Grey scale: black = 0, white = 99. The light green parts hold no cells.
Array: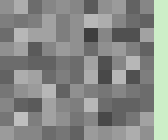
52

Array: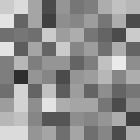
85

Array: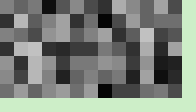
60

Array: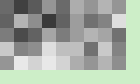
90

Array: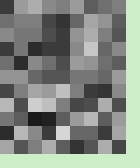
33

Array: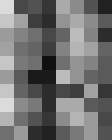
60

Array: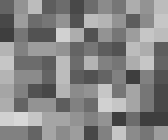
50

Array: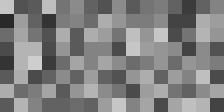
70
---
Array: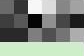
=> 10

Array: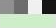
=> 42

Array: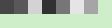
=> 27

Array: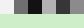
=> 21

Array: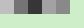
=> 45

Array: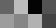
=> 26

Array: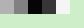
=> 21
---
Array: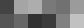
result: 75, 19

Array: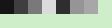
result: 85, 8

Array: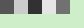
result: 89, 19

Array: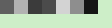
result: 82, 8

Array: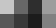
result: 77, 11

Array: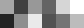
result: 99, 14

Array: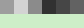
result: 82, 19

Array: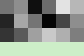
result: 88, 2
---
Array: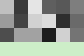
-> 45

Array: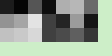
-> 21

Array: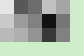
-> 50

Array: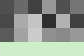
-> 59

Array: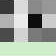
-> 43

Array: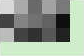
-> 13

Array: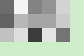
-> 45
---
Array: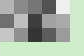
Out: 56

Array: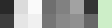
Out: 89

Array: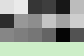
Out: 49

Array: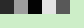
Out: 61

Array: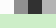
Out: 56

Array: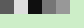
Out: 86

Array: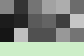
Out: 74
